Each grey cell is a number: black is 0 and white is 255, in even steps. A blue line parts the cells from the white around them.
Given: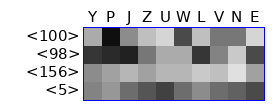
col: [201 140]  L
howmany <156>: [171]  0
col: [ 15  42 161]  P
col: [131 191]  V
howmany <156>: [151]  0

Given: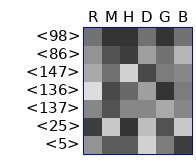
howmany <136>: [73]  1
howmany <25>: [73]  0
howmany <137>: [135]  4
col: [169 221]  R
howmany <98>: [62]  0

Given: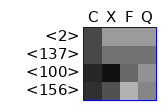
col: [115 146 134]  Q
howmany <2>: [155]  3
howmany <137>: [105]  0

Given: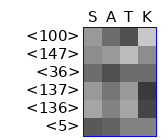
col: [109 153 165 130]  T
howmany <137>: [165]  0
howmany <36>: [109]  3

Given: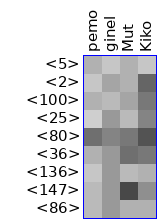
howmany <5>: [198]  2
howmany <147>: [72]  1
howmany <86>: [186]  1
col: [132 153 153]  ginel

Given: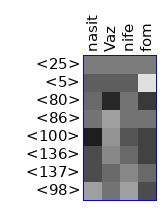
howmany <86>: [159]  1
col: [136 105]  Vaz
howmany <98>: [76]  1
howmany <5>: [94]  3
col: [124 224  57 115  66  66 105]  fom
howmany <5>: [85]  0
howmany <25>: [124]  4

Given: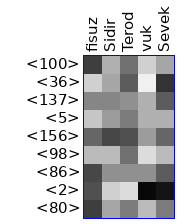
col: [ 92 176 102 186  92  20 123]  Sevek
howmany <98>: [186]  3
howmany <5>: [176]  2
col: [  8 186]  vuk

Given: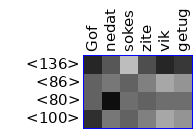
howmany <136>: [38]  2
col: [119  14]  nedat
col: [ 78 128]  zite
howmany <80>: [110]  3
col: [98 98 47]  Gof
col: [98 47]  Gof

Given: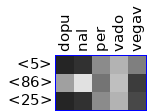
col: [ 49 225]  nal
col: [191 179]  vado

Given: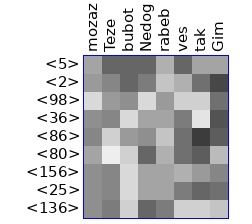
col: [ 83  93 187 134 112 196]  Gim
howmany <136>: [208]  3
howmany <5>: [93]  0

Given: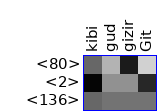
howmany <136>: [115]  3
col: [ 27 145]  gizir

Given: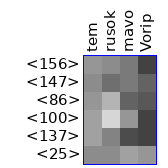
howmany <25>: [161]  1
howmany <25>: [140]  2
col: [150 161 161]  tem

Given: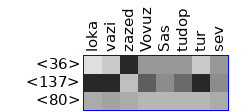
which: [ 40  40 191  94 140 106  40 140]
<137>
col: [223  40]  loka
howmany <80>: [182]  4
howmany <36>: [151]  4
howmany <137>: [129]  0

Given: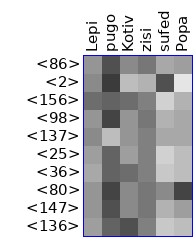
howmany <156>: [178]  1
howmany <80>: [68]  2
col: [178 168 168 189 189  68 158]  Popa
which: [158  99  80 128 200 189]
<136>
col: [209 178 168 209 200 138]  sufed
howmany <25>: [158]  2

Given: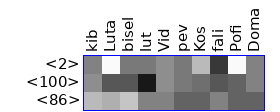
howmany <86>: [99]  4
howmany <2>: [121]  3
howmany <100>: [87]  3

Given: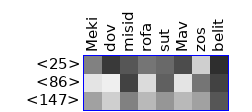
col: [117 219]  rofa
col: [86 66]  misid

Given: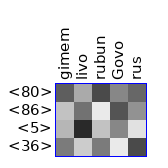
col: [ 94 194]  gimem
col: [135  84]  Govo
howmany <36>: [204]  1
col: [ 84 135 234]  Govo
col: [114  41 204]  livo

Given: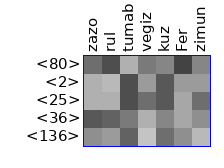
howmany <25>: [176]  2
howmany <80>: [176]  1
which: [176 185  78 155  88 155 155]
<2>
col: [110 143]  zimun
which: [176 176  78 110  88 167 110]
<25>

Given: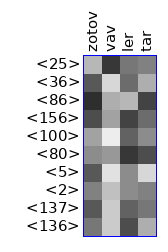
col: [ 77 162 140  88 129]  zotov
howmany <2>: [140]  1
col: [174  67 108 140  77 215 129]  tar
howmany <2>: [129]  2
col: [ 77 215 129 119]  tar
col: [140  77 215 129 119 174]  tar
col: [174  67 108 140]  tar

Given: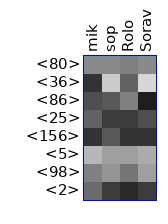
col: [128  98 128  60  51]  Rolo
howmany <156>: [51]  3
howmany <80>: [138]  3
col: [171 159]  Sorav
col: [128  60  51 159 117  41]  Rolo

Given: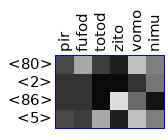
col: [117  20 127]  nimu
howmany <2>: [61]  0

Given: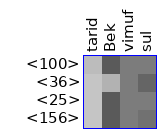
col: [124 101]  sul
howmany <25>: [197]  1
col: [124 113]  sul
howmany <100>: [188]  1
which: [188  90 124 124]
<100>
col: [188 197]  tarid
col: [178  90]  Bek

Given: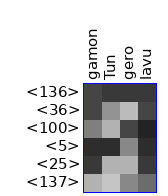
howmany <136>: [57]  3
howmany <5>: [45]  3
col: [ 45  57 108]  lavu
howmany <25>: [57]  2

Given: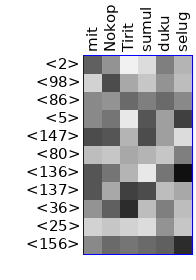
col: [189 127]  duku
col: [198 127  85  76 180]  sumul
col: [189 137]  selug

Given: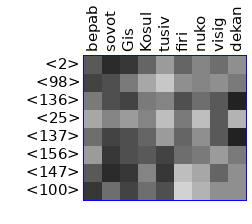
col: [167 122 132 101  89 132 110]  Kosul
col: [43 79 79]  sovot

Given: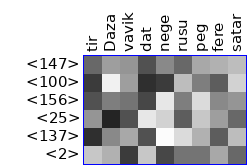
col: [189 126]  rusu
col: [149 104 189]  satar
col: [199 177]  peg
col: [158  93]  fere
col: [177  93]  fere
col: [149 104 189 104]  satar
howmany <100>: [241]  1

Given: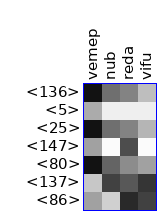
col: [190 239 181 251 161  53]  vifu
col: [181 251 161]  vifu
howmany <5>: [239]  3
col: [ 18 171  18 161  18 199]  vemep

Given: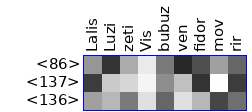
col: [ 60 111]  rir
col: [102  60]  rir

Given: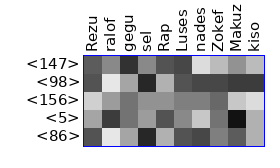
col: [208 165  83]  Rezu
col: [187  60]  kiso
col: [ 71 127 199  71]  nades

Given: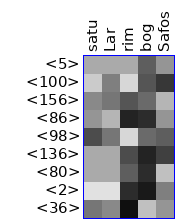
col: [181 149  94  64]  Safos
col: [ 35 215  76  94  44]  rim
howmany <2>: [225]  2

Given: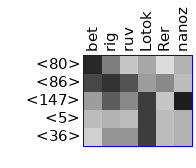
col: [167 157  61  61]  Lotok
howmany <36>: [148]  2
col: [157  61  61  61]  Lotok
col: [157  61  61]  Lotok
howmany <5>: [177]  2

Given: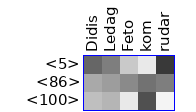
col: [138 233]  Feto
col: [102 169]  Didis
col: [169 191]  Didis

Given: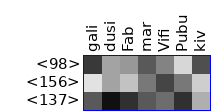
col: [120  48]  Pubu
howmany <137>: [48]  2
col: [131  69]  Vifi
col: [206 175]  kiv

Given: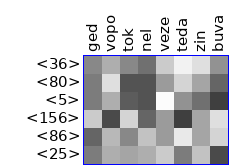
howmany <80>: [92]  0
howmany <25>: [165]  1
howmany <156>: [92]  0
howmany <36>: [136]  2
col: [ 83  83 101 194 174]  nel
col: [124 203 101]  ged

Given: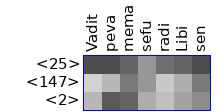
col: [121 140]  sen
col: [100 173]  Libi
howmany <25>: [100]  2
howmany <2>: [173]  1
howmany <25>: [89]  0
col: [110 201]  radi
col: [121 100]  mema

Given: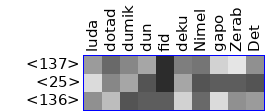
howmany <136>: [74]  0
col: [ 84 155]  Det
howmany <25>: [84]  3

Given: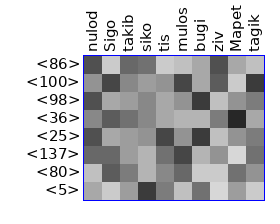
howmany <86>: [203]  2
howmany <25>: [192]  1
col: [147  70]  mulos
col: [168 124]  tagik

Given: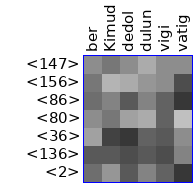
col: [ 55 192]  vatig
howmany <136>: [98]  0
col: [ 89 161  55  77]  dedol
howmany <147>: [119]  1
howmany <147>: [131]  0
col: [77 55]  vatig

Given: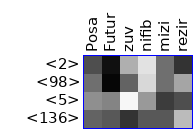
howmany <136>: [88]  3
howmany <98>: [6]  1
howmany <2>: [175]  1
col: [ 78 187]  rezir

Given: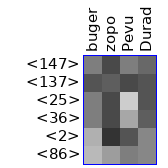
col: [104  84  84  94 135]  Durad
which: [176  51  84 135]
<2>
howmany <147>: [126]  2
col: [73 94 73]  zopo
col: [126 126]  buger
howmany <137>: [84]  2

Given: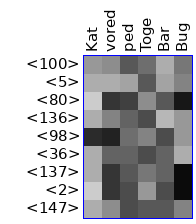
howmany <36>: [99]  3
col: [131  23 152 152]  Bug
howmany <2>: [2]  0
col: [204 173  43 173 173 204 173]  Kat
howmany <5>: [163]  2

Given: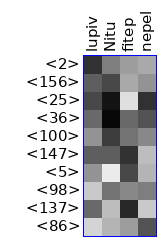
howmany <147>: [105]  0
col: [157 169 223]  fitep
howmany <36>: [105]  2
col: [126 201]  nepel
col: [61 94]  Nitu

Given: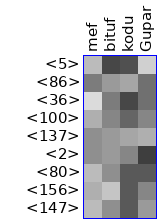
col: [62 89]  Gupar
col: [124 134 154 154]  bituf
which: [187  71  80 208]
<5>
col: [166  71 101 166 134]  kodu
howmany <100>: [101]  1
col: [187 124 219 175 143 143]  mef

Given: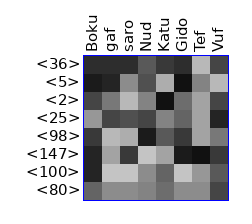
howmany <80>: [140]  4
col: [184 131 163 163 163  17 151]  Tef

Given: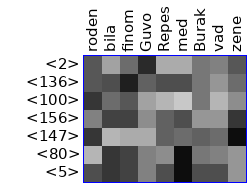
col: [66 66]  finom
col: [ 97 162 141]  Guvo
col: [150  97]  Burak
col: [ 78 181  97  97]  Repes
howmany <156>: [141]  1
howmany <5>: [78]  4

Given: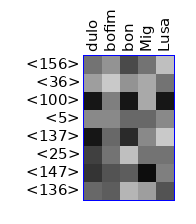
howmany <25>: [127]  0
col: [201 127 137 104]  bofim
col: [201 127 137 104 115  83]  bofim
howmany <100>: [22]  3
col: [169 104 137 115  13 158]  Mig
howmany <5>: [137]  3
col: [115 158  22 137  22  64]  dulo

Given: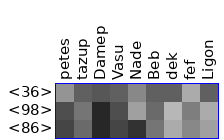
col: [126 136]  fef
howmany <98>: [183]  1
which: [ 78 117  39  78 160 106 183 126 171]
<98>
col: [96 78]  Vasu
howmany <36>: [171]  1
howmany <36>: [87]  1

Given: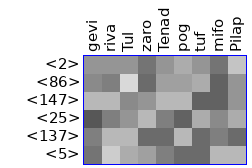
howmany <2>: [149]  5
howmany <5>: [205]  1
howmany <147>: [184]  4
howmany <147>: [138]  1
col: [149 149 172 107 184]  Pilap
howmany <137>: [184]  3
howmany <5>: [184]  2

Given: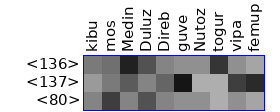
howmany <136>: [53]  1
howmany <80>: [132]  3

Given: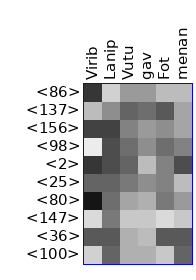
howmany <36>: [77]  0
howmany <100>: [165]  0
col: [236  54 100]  Virib
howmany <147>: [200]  3

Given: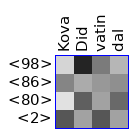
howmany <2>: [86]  2
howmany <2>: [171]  0

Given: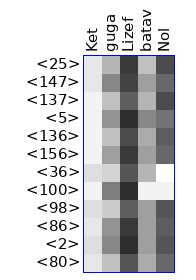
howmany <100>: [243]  3
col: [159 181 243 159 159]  batav

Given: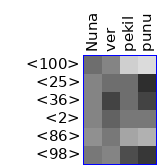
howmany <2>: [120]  2
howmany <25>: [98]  0
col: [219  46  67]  punu
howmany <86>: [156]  0
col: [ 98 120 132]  ver
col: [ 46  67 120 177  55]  punu
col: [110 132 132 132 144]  Nuna

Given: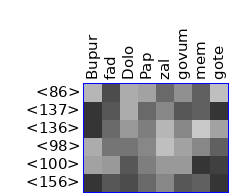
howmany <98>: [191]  1
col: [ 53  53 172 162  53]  Bupur
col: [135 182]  zal

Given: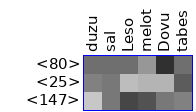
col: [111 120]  sal
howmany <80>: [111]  4
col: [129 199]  duzu
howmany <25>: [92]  1
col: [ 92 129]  tabes
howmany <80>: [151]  1
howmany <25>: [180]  2

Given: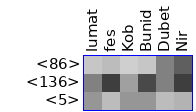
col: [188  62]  fes
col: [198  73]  Bunid
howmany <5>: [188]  2

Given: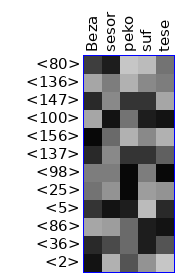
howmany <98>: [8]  2
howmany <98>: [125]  3
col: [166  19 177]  tese
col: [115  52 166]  Beza
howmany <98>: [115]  0

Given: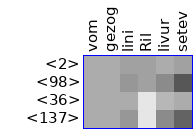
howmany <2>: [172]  3
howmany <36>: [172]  4
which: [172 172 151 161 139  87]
<98>

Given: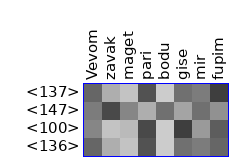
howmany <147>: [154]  0
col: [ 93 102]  fupim

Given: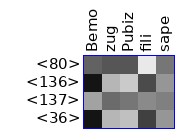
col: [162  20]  Bemo
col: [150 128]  sape

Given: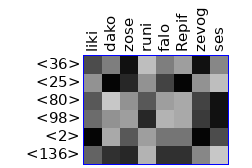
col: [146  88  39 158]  runi
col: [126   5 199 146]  dako
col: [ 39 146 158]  zose
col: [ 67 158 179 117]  falo
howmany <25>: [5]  2

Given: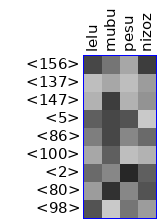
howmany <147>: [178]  2
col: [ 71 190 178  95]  lelu
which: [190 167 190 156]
<137>
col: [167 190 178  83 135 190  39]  pesu

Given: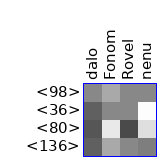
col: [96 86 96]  dalo
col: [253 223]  nenu
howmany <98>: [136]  3
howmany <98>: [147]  0
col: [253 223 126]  nenu
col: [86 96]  dalo

